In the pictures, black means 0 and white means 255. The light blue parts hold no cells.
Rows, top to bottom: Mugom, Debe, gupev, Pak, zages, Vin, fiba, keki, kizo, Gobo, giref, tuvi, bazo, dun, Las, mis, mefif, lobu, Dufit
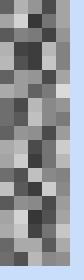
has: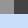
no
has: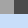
no
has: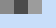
yes
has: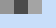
yes
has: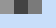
no
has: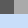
yes
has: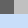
no

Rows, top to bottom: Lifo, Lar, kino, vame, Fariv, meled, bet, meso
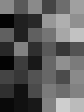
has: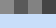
no
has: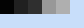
no
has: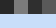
no
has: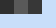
yes
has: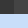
no
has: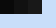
yes
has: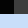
yes

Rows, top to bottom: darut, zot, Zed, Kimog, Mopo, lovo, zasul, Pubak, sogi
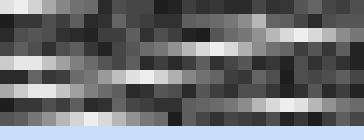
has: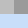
no
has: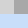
yes
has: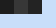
no
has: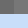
yes
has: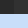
yes

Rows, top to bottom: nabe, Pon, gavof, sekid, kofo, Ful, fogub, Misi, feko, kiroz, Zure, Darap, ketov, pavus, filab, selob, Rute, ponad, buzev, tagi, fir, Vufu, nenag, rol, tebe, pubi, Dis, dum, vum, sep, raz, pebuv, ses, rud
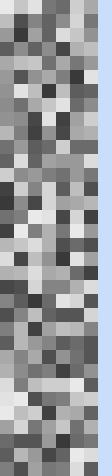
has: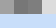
yes
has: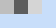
no
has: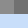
yes
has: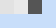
no
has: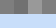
no
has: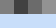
yes
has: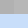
yes

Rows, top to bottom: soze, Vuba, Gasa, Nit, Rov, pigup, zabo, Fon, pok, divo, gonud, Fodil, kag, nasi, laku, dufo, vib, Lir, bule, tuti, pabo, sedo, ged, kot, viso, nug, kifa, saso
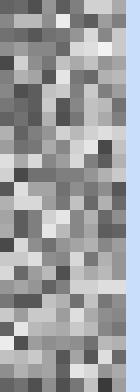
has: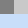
yes
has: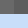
yes
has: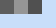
no

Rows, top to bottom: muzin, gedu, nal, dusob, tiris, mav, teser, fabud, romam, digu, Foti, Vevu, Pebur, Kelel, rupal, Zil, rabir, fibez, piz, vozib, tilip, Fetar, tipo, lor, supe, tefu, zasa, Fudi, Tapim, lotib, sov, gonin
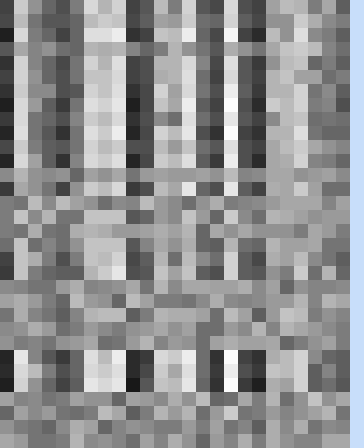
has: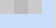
no
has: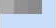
no
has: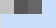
yes

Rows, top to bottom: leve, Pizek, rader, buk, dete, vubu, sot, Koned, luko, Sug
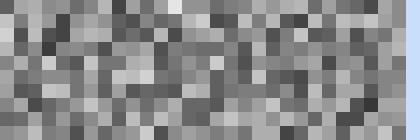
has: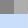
yes
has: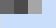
yes
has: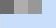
yes

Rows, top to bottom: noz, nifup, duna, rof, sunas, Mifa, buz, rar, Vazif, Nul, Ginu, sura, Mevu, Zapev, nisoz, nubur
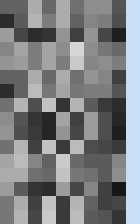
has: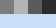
no
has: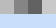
yes
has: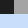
no
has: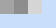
yes
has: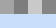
yes

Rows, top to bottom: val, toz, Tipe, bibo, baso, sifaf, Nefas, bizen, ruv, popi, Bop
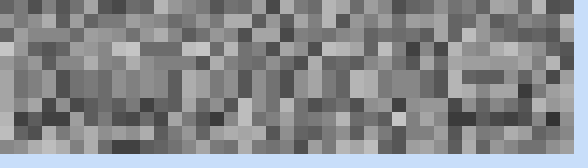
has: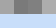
yes
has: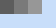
yes

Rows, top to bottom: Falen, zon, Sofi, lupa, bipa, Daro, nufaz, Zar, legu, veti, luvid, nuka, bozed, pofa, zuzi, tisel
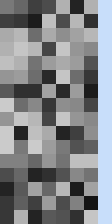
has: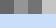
no
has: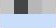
no
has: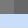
yes
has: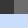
no
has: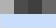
no
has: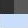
no
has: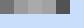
no

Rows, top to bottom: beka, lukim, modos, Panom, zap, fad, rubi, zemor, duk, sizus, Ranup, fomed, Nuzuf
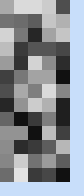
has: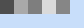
yes
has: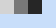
yes
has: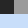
no

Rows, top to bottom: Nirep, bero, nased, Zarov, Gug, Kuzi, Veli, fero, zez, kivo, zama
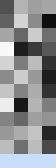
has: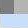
no
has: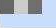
yes
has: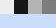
yes
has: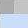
yes
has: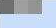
no

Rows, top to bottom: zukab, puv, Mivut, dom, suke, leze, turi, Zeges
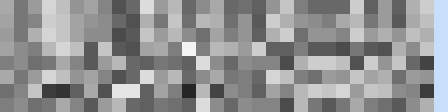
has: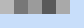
yes
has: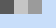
yes
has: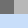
yes
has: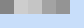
yes
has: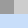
yes
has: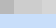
no

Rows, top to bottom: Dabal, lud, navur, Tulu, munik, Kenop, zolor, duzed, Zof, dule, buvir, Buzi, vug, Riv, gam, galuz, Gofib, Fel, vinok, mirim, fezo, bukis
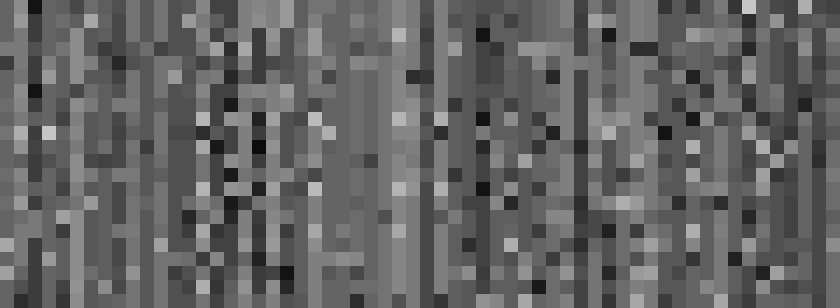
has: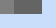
yes
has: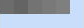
yes
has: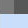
yes

